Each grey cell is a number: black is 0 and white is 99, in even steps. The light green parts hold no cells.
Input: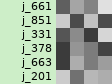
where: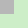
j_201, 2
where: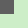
j_661, 0
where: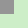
j_378, 1
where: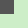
j_331, 0
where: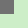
j_201, 1
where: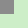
j_331, 1
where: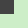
j_378, 3

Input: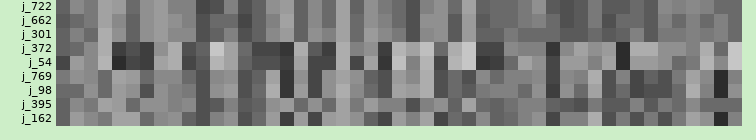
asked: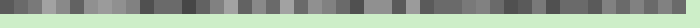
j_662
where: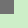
j_395, 32

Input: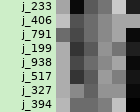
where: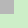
j_394, 0
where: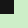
j_517, 5
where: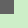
j_327, 2
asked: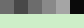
j_791
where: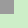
j_517, 3

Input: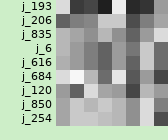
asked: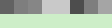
j_206
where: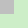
j_254, 3
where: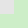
j_684, 4
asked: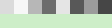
j_684
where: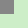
j_206, 2
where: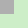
j_616, 0

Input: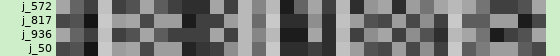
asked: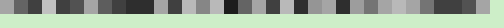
j_572
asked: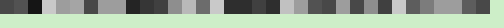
j_50
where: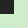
j_50, 9
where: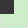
j_50, 10
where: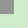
j_572, 22

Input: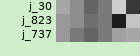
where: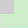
j_30, 4
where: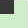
j_30, 5
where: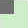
j_823, 2
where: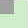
j_737, 4

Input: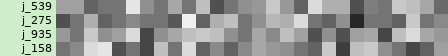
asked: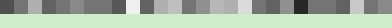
j_275
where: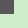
j_275, 8
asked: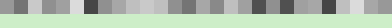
j_935
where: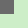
j_539, 27
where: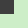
j_158, 20
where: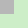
j_275, 15
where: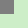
j_539, 22

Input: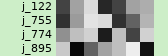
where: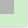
j_755, 6
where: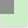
j_774, 0
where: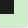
j_774, 3
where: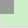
j_755, 1
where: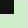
j_895, 6
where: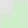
j_755, 2
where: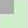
j_122, 6

